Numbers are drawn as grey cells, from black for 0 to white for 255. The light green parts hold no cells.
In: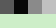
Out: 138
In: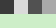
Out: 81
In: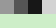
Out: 23
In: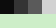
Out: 90
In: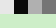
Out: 176
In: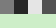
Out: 229
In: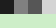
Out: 86
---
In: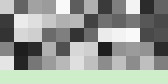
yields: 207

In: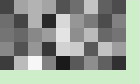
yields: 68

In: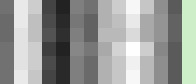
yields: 113

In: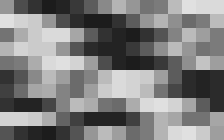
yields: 150

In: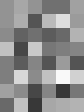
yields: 147

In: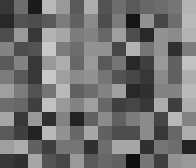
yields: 55

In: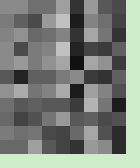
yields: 138

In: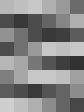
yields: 183

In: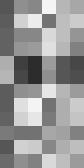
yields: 86
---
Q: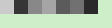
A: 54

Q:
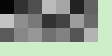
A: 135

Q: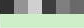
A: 148

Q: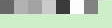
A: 177

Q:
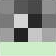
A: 34

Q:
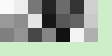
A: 147

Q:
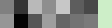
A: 4

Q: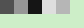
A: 150

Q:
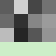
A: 37

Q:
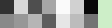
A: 151
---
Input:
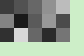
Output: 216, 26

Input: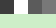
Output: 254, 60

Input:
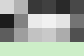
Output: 241, 28

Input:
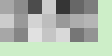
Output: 225, 53

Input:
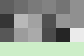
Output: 235, 37

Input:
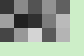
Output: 212, 33

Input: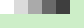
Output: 255, 62

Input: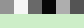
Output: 246, 7

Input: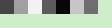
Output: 242, 7
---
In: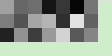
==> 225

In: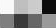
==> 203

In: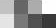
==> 172

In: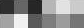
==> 226

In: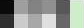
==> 144

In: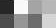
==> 164

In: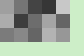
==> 165

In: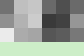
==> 65

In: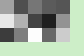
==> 31
